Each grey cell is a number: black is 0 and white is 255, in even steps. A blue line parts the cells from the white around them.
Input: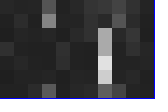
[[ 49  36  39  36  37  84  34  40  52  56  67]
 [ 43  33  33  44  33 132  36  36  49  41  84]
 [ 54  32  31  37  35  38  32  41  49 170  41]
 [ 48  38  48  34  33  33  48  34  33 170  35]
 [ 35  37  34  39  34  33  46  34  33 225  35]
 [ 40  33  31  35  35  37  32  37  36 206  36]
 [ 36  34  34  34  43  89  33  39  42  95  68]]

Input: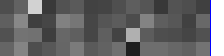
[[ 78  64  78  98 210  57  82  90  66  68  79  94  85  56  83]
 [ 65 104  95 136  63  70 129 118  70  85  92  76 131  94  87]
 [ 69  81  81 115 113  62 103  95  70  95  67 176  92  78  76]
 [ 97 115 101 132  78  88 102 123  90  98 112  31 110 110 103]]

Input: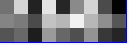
[[ 75   2 114 212  34 228  38 138 212]
 [142  86 132 123  75 194 182 241 183]
 [ 56  37  84 104  29 154 103  79 147]]

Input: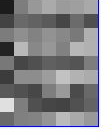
[[159 169  28 125 152 170 155]
 [107  79  67 105  98  90  70]
 [121 176 124 143 130 146 136]
 [183 177  35 185 136 151 129]
 [ 84 125 120  70  80  96  91]
 [178 171  60 141 141 157 194]
 [ 75 105  89  81  71 126 154]
 [ 81  99 224 126  80  70  67]
 [169 153 105 128 131 148 186]]

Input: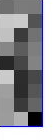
[[123 122 111]
 [203  83 200]
 [ 59 114 193]
 [ 92 126 135]
 [ 70 131  39]
 [ 44  72 202]
 [ 43  86 159]
 [ 58 101 154]
 [178   1 156]]

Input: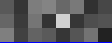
[[ 49  71  89  53 125 132 104 121]
 [ 78  83 102  59 117  51 209  54]
 [115  34 127  65  99  90  54  85]]

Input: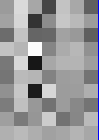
[[168  96 155 218 167  70 195]
 [185 156 162 214  51 141 199]
 [153  95 108 195 101 103 162]
 [183 145 195 181 252 133 171]
 [180 158 120 216  23 167 180]
 [159 115 117 186 181 130 157]
 [157 175 145 199  27 215 156]
 [136 116 124 192 152 114 156]
 [135 186 159 122 150 204 114]
 [180 167 176 186 174 161 166]]

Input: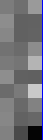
[[111 154 124]
 [ 97  98 141]
 [ 97  99 135]
 [107 140 114]
 [117 180 122]
 [ 97  96 142]
 [122 201 107]
 [105 130 132]
 [ 98 103 135]
 [ 74   4 129]]
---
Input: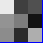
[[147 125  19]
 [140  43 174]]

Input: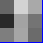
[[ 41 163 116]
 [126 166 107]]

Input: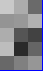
[[148 152 177]
 [173  85  66]]

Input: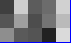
[[ 85 159  77]
 [142  90  84]]

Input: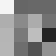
[[174 138 172]
 [181 121 190]]

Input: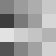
[[ 62 122 158]
 [226 207 196]]
